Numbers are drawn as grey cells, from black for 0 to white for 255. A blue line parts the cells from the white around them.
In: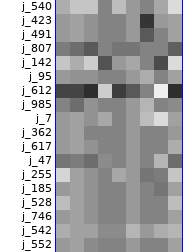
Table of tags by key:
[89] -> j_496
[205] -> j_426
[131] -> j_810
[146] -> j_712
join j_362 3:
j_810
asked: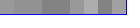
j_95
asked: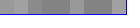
j_552
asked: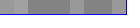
j_362
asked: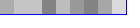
j_540

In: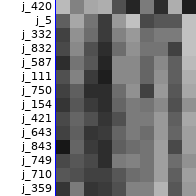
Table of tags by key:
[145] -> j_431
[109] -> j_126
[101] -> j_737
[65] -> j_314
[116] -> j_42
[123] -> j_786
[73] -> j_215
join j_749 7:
j_42
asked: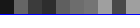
j_843

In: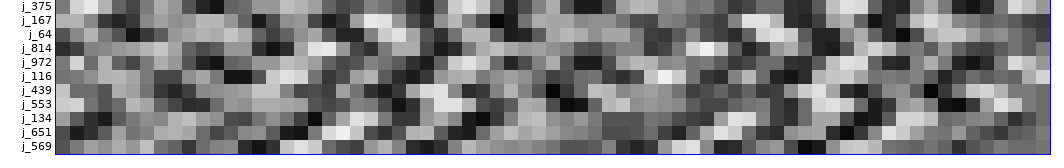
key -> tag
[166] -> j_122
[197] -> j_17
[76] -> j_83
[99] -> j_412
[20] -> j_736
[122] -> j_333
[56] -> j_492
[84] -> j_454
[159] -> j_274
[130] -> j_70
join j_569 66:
j_454
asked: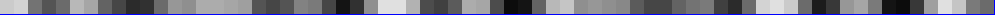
j_553
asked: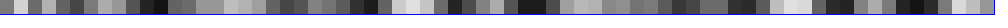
j_972
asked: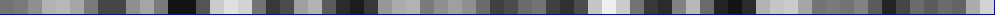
j_116
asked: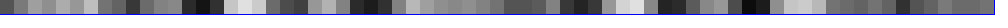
j_569

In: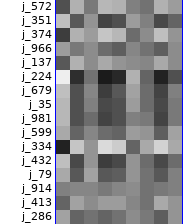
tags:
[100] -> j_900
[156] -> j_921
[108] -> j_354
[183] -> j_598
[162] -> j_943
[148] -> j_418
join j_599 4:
j_354
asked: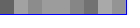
j_413
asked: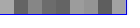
j_599
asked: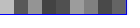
j_351
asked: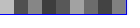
j_679

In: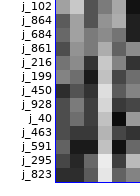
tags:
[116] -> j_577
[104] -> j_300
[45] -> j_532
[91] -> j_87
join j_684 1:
j_300
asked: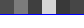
j_928
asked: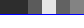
j_823

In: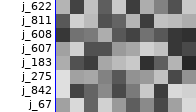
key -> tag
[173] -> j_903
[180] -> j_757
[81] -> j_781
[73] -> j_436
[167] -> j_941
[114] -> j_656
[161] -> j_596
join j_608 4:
j_903
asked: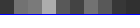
j_608
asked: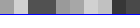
j_607
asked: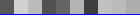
j_811
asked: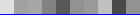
j_275

